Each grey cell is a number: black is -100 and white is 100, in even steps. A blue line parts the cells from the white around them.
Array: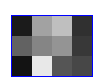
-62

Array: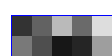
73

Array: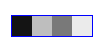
84

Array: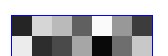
-53

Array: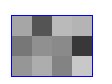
41

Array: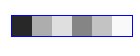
95

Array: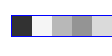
71
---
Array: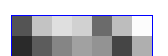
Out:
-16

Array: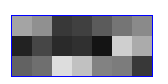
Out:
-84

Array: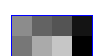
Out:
-22

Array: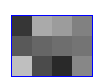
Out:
-20

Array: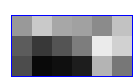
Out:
-2

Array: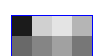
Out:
63
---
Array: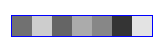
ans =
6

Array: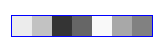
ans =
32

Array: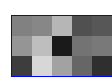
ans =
-5

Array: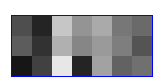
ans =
-12

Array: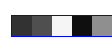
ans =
-38

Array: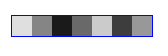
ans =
4

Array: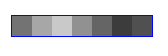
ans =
-10
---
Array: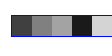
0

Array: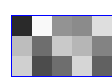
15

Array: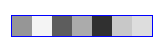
34

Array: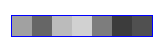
-2

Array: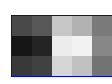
-4

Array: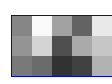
16

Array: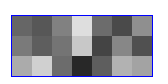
-9

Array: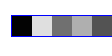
-12
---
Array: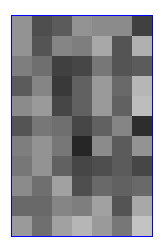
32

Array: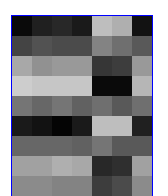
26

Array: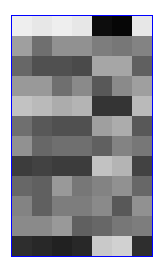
-2

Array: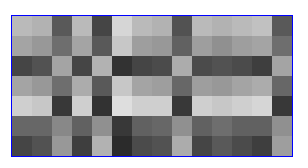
13

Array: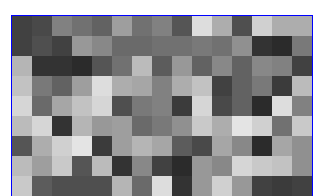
13

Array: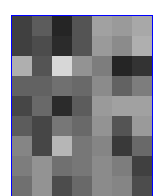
-50
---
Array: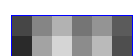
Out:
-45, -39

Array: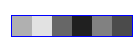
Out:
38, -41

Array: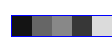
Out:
-84, 72

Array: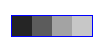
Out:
-71, 56

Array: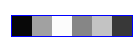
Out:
-94, -56

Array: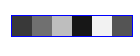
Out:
-55, -34

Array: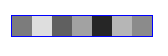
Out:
-3, 9

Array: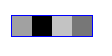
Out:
26, -7

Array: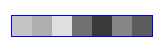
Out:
54, -28

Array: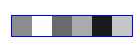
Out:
10, 55
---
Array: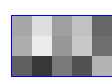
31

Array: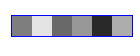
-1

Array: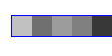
51

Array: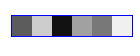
-28

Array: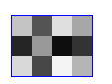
54

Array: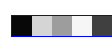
-94

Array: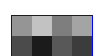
17

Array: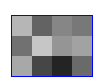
43
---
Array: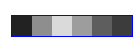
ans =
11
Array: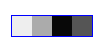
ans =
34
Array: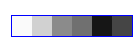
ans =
64
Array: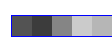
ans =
-53
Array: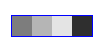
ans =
42
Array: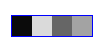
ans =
71
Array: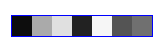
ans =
33
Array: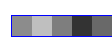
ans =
50
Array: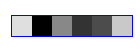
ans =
-99
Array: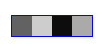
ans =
61
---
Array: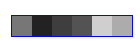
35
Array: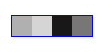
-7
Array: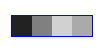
33
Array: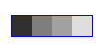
74
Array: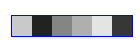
-57
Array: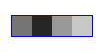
57
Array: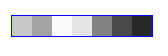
-69
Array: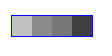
-51
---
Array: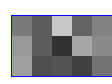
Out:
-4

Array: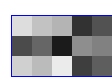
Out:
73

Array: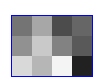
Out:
-9

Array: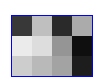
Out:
-56

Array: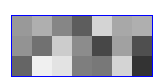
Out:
20

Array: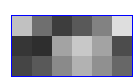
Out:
51

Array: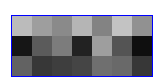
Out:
47

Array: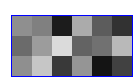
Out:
12

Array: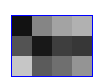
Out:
-86
